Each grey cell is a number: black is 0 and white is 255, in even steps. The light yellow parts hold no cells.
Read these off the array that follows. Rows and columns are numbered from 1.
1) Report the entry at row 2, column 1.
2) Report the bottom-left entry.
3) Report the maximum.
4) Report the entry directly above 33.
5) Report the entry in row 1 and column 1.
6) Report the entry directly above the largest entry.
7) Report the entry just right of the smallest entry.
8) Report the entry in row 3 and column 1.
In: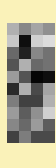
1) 199
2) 65
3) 220
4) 14
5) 176
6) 144
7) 14
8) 105

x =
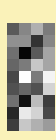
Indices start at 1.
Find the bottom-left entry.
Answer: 61
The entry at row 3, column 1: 112
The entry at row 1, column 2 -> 134
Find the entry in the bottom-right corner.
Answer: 155
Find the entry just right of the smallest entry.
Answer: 90
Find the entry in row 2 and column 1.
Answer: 144
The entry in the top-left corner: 90
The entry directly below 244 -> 211
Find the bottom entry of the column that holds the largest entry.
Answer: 199
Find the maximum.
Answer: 254
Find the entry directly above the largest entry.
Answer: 123

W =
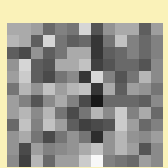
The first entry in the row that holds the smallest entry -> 158
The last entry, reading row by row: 138
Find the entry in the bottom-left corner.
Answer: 138
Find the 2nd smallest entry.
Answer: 45
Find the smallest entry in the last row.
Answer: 64
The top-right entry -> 158
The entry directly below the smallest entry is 182
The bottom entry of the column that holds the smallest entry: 248
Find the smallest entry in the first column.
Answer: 94
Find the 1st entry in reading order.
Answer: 170
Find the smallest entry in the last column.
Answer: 105
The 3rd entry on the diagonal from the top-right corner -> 129
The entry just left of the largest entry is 203
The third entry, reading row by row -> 158
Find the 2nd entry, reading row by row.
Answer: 170
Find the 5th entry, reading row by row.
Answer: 129
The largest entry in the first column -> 182
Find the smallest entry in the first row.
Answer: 84
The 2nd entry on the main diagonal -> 170
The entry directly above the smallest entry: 54
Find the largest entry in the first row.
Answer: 214

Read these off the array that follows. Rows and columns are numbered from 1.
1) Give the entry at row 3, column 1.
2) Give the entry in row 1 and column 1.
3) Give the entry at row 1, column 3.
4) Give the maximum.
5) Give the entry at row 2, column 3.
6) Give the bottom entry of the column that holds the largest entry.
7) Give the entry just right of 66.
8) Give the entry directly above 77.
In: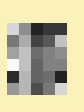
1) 161
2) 214
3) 34
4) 250
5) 66
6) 151
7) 88
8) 100

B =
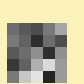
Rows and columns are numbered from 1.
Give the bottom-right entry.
154
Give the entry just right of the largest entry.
37
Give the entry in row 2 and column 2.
98
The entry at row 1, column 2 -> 89
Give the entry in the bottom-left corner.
121
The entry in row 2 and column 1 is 121
